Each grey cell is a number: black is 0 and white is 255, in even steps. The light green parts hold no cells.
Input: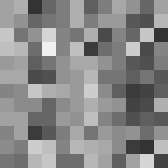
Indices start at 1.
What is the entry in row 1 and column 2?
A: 175
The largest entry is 240
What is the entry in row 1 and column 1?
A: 162
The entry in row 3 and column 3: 146
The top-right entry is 162
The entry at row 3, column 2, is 117
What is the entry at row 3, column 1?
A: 198
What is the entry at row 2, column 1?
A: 162
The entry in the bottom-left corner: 117
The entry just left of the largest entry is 109
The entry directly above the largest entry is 213
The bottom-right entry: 67
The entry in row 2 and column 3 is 102
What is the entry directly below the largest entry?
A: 117

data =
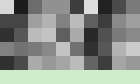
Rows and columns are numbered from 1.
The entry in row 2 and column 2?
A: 69
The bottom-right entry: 152
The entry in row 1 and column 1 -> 215
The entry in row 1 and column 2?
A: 28
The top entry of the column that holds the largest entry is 222
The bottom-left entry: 49
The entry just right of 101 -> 61
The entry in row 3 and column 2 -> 87
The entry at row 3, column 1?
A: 49
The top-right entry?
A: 122
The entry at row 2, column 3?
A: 159
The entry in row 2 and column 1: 69

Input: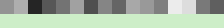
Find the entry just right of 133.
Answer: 101
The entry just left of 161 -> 115
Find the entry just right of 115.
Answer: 161
